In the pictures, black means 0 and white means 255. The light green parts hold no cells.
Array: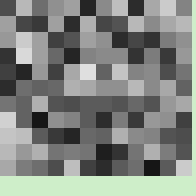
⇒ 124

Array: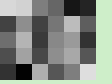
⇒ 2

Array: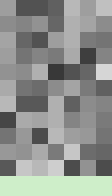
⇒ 198

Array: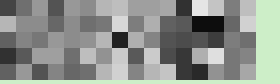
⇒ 152

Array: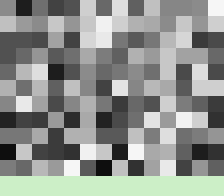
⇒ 103

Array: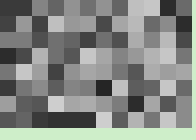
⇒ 100

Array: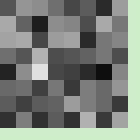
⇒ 125

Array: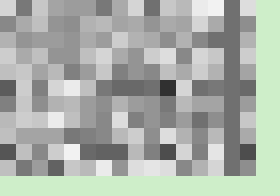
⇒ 120
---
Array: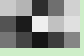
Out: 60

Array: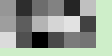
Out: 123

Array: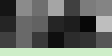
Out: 50

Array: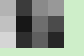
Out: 95

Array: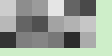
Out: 44

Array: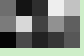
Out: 54

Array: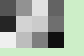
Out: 126
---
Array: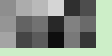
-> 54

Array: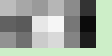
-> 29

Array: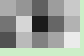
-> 235

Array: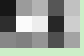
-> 163

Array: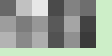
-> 58

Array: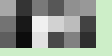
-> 46

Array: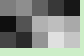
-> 197
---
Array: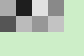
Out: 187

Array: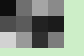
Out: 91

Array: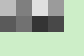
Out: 113

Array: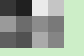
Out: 108

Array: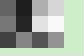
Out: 37

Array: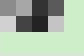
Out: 67

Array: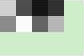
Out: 251

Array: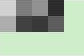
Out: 65

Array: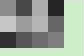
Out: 156
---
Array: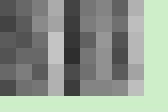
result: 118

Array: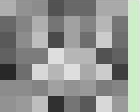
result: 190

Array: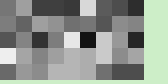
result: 140

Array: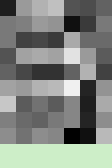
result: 141

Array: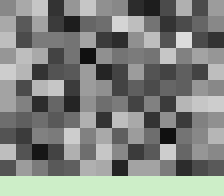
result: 123
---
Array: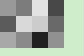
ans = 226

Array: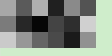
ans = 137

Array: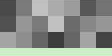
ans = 87

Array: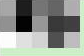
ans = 101

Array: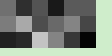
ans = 90

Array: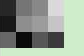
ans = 136

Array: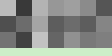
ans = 139

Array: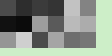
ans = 194
